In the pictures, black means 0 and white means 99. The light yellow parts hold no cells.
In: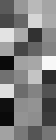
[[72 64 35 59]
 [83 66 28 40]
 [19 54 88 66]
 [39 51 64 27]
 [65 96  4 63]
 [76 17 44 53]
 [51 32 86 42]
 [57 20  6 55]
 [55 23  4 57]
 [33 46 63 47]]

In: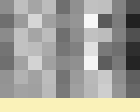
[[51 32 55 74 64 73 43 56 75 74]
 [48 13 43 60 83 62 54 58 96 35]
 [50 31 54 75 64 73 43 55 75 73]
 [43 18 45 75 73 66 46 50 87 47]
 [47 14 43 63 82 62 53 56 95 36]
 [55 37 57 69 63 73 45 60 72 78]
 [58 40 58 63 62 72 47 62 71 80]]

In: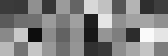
[[18 24 23 22 56 21 60 39 84 75 33 70]
 [64 56 35 43 44 60 47 62 12 89 56 63]
 [97 89 53 78  5 54 38 56  9 58 49 17]
 [76 48 72 45 77 59 43 58 19 22 55 65]]

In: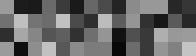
[[15 21 60 11 10 41 23 10 40 29 14 54 59 59]
 [35 15 44 74 45 42 75 29 18 73 36 58 19  9]
 [59 60 18 65 52 33 37 19 43 58  7 31 22 68]
 [50 76 60  6 55 75 34 54 48 48  3 42 22 58]]

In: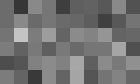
[[53 32 42 21 53 46 24 37 38 34]
 [34 45 42 53 41 46 41 40 36 25]
 [39 40 45 76 48 61 39 54 51 58]
 [64 31 48 38 47 37 47 41 46 46]
 [47 56 30 33 50 54 50 65 37 54]
 [51 40 48 39 22 54 39 64 33 45]]

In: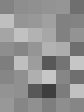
[[58 43 51 55 56 57]
 [50 51 74 58 59 62]
 [50 57 64 75 69 65]
 [67 43 55 52 58 69]
 [45 77 49 74 61 34]
 [52 43 52 56 68 77]
 [48 75 57 56 34 24]
 [55 52 59 52 56 49]]

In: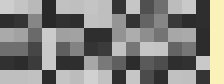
[[78 18 80 76 72 16 75 74 76 74 20 77 31 43 73]
 [17 18 18 20 52 16 19 18 75 74 58 20 39 52 22]
 [66 17 66 63 41 79 62 63 18 18 57 67 55 45 65]
 [46 17 43 43 27 78 37 51 20 23 75 46 77 76 39]
 [19 78 19 17 23 78 18 18 65 47 37 17 35 30 18]
 [74 20 74 74 75 17 76 73 81 75 18 77 29 18 75]]

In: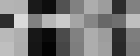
[[17 50 70 69 10  5 32 50 67 61]
 [43 74 17 85 50 71 79 64 52 40]
 [17 49 72 68  9  4 29 50 67 61]
 [16 47 74 67  8  1 27 49 67 62]]
